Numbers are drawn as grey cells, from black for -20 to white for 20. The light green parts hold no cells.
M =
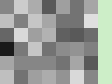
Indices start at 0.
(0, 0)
1
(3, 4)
2
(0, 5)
-2
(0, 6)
6
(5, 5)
14
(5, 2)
5
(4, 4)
-2
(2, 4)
-5
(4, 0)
6
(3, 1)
-1
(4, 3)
1
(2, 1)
14

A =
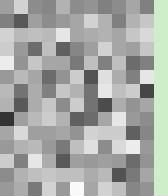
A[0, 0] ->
5
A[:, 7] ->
[0, 8, 8, 13, 0, 15, 16, -8, 6, 12, 2, 5, 9, 13]
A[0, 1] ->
13
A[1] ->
[0, -6, 5, 2, 4, 6, 13, 8, 0, 8, 11]
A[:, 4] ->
[8, 4, 16, -5, 6, 3, 11, 2, 8, 6, -1, -6, 10, 4]
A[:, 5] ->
[2, 6, 6, 1, -1, 12, 8, 12, -5, 3, 10, 5, 10, 19]
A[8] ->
[-12, 5, 9, 12, 8, -5, -3, 6, 16, 4, 2]
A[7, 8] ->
7
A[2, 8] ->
6
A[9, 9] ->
-5
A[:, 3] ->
[1, 2, 9, 10, 6, -3, 0, 11, 12, 5, 4, 7, 11, 13]
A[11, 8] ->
4
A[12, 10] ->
6
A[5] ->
[4, 9, 6, -3, 3, 12, -7, 15, 7, 0, 16]
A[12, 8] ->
-7
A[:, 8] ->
[2, 0, 6, 6, 10, 7, 10, 7, 16, 12, 14, 4, -7, 10]
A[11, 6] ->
4
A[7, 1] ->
-6
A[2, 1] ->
9
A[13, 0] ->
4
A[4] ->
[17, 3, 11, 6, 6, -1, 10, 0, 10, -3, 0]
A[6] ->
[9, -2, 7, 0, 11, 8, -2, 16, 10, 12, -9]
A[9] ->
[6, 14, 5, 5, 6, 3, 13, 12, 12, -5, 1]
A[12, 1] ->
8
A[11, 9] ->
-3

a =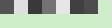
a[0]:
-7
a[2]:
-11
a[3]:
-2
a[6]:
-8

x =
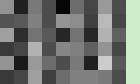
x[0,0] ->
3
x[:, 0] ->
[3, -7, 5, -11, 3, -11]
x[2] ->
[5, -13, -2, -6, -14, -2, -14, 8, -5]
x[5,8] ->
-8
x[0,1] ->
-15
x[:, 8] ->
[-8, -9, -5, -9, -6, -8]
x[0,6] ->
-9
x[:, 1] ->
[-15, -6, -13, -9, -16, -9]
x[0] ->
[3, -15, -1, -8, -19, -3, -9, 4, -8]
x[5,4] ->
-3
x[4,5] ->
-1
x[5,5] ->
0
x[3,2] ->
8
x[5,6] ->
0

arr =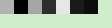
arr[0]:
8
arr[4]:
16
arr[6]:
-18

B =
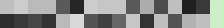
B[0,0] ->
10
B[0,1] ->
12
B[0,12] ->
10
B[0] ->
[10, 12, 9, 9, -6, -14, 12, 11, 11, -6, 7, -8, 10, -15, -11]
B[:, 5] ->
[-14, 14]
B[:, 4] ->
[-6, 9]
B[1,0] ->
-13
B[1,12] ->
-7

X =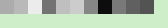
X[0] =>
7
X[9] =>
-5
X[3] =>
-2

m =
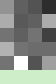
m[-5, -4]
3
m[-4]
[7, -6, -5, 7]
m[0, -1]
-13
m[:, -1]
[-13, 7, -10, -3, 5]
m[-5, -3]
-5
